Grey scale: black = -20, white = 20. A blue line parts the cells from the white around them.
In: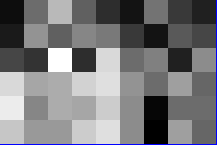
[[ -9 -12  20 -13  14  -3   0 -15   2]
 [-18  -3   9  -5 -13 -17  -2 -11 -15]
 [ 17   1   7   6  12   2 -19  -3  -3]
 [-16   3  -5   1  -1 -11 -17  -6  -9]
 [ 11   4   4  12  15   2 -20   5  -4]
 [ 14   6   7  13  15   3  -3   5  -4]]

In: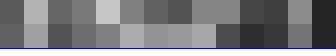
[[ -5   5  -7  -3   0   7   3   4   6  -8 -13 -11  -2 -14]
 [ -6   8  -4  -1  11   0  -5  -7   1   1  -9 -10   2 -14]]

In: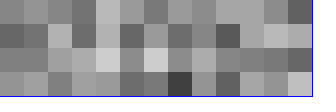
[[ -4  -2   8  -3   8  -4   4  -3   1  -6   6   9   7]
 [  0   0   5   7  12   2  12   2   7   1   0  -1  -4]
 [  1   3   1  -2   9   4  -1   4   2   6   6   2  -5]
 [  3   5   0   5   4  -3  -1 -10   3  -5   6   3  10]]

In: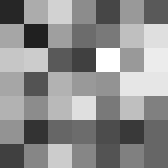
[[  6 -15   5  -3  -1  10  15]
 [  3 -12  -4  -3  -8 -11  -4]
 [  6  -7   8   4   3  16  16]
 [-10   1  12   1  -7   0  -4]
 [  8   2   9  15  -1  10   0]
 [-14   7  13   2  -9   4  -6]
 [ 11  12  -6 -10  20   4  17]]

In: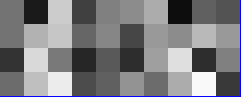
[[ -2 -16  12 -10   0   2   7 -18  -5  -7]
 [ -2   8  11  -4   1  -9   4   2   9   4]
 [ -3  10  17  -8  -5   3  -3   7  19 -11]
 [-12  14  -1 -14  -6 -13   5  15 -13   0]]

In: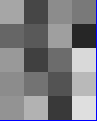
[[  4 -10  -3  14]
 [  6  -9   2  -1]
 [ -4  -6   5 -14]
 [  2  -2  -7   9]
 [  3   8 -11  15]]
